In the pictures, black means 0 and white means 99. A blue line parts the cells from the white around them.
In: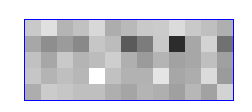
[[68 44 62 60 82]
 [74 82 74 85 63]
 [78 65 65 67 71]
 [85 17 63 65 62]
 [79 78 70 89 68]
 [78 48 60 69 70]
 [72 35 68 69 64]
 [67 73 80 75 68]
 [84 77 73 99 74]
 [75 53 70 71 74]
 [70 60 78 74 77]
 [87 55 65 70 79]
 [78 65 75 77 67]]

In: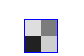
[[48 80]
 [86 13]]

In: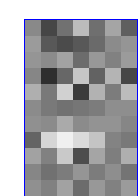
[[37 58 60 27 73 55 52 47 68 45 60]
 [64 54 50 70 48 55 57 51 49 55 50]
 [43 41 59 38 69 48 57 76 64 48 59]
 [73 34 42 77 23 46 54 85 30 58 42]
 [44 29 63 40 81 44 66 93 78 48 63]
 [27 34 54 18 47 47 54 83 50 44 50]
 [53 60 58 52 68 54 56 39 63 52 56]]

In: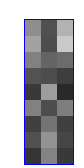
[[69 78 42 24 16 49 25 27 22]
 [31 30 39 30 61 30 45 57 51]
 [55 63 50 32 22 50 25 31 20]]

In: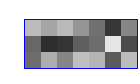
[[52 29 73]
 [21 89 35]
 [44 42 70]
 [58 37 74]
 [72 20 52]
 [64 18 67]
 [73 40 42]]

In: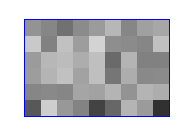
[[65 75 50 54 67 19]
 [62 52 50 53 70 60]
 [52 54 70 67 57 70]
 [71 55 41 46 70 40]
 [60 82 74 74 63 26]
 [54 61 67 63 64 51]
 [44 75 73 75 52 59]
 [52 50 71 70 53 80]
 [57 78 60 61 52 34]]
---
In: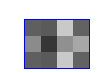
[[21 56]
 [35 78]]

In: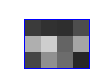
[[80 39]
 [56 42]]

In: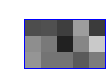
[[47 13]
 [45 45]]

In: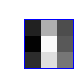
[[97 34]
 [86 46]]

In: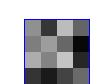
[[61 40]
 [51 76]]

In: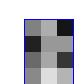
[[59 59]
 [65 21]]
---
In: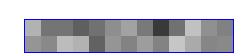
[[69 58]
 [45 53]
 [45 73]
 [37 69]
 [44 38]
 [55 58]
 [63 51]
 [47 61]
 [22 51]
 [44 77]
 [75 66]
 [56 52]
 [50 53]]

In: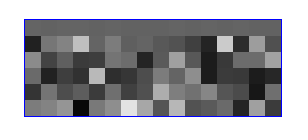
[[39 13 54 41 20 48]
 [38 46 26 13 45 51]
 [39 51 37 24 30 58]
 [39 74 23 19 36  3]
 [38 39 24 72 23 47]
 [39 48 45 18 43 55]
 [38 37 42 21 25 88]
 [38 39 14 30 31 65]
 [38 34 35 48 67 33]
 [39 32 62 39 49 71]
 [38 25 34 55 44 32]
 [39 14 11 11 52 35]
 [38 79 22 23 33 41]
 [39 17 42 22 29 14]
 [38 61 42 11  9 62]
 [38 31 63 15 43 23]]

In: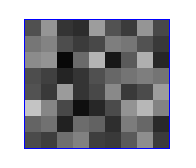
[[31 46 54 30 32 76 39 29]
 [58 51 57 25 22 52 44 24]
 [20 30  3 14 60 28 13 43]
 [17 23 41 20 20  6 42 50]
 [61 28 70 31 28 15 38 24]
 [32 49  9 40 53 29 18 22]
 [23 46 35 45 22 57 48 35]
 [58 32 68 49 29 71 40 55]
 [28 22 15 45 61 51 16 23]]

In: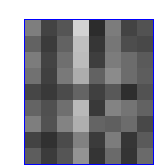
[[49 38 48 44 27 39 49 26 36]
 [26 23 26 25 22 31 32 19 23]
 [33 38 43 47 29 43 51 29 33]
 [82 74 73 67 39 72 68 50 57]
 [17 21 24 38 25 22 39 23 20]
 [48 46 48 54 34 51 37 48 41]
 [26 30 42 42 18 45 42 21 20]
 [32 28 35 36 32 38 28 35 41]]

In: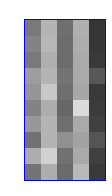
[[47 51 47 61 58 51 59 44 67 45]
 [70 71 68 70 78 67 70 70 81 67]
 [43 42 42 45 43 40 43 56 44 41]
 [68 67 66 66 65 85 66 63 66 72]
 [21 21 22 34 22 23 25 33 25 22]]

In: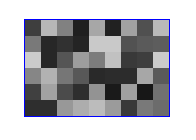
[[24 47 79 52 25 18]
 [71 15 15 69 63 18]
 [50 19 33 46 29 59]
 [12 14 61 34 18 67]
 [65 78 48 16 57 73]
 [13 78 75 17 10 60]
 [63 32 22 17 62 22]
 [31 35 24 65  9 47]
 [72 36 79 35 44 42]]
